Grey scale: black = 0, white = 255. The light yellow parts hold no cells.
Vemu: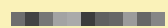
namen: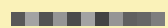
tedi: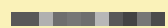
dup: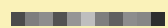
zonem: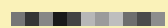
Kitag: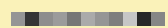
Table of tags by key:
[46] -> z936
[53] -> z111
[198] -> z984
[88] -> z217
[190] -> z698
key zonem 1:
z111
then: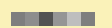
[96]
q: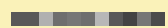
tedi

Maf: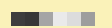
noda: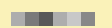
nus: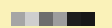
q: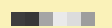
Maf
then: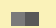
[173]
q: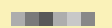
noda

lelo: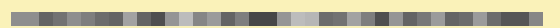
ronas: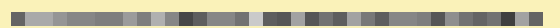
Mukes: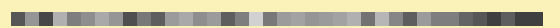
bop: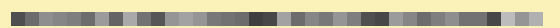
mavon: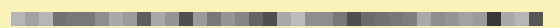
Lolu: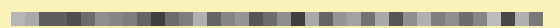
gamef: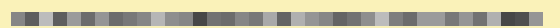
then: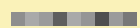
[149]
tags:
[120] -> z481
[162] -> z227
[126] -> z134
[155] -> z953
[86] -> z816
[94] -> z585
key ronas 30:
z816
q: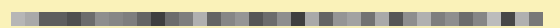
Lolu

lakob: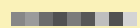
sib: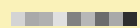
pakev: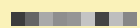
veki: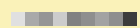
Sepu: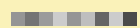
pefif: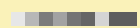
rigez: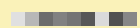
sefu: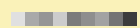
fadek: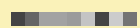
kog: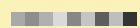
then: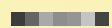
[190]
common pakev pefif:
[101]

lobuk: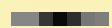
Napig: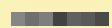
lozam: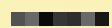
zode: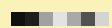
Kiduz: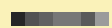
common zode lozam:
[82]
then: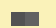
[119]
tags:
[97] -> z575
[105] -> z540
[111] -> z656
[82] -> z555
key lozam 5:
z540
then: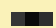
[119]
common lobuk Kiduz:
[119]
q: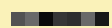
lozam

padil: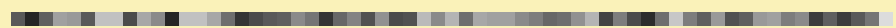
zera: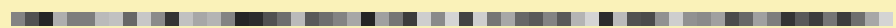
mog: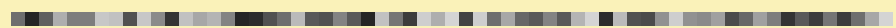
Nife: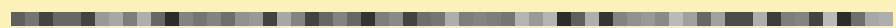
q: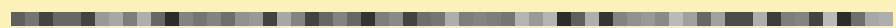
Nife
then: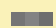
[145]
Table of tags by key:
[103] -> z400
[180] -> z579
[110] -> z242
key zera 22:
z242
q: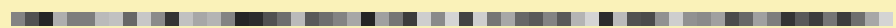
zera
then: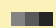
[193]

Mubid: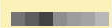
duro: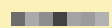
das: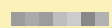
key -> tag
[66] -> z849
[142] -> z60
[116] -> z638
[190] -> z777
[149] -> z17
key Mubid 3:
z60
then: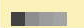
[183]
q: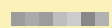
das
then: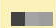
[177]
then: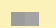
[183]

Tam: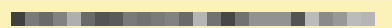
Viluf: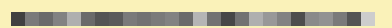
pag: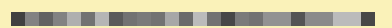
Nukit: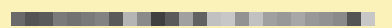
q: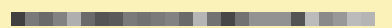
Tam
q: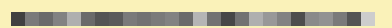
Viluf
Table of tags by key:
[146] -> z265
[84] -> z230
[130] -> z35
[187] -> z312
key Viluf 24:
z230
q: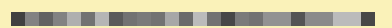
pag

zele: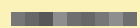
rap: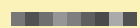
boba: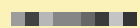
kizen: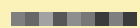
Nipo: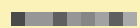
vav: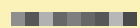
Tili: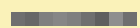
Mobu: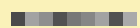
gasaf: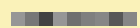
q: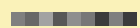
kizen
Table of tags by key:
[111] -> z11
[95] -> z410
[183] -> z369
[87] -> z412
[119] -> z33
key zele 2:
z412

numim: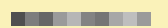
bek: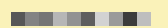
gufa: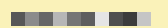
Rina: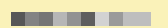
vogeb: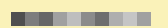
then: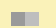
[190]
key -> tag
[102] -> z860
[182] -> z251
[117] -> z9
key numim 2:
z860

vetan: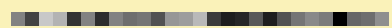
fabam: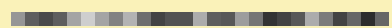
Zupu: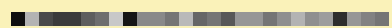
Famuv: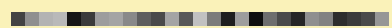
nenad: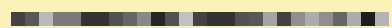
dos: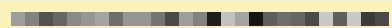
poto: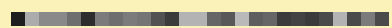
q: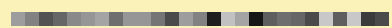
dos
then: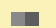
[74]
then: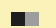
[15]
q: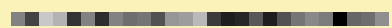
vetan
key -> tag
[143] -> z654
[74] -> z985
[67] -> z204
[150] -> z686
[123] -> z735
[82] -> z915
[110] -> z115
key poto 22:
z985

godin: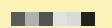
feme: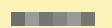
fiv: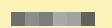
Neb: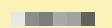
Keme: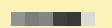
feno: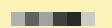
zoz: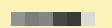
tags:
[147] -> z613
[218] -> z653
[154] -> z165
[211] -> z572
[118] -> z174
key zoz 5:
z653
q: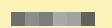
fiv

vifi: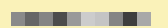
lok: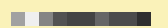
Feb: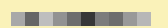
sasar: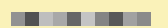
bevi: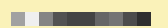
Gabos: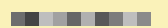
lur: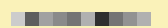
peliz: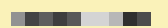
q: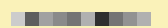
lur
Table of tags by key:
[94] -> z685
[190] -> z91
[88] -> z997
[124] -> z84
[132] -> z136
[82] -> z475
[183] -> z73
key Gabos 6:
z997
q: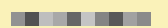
sasar

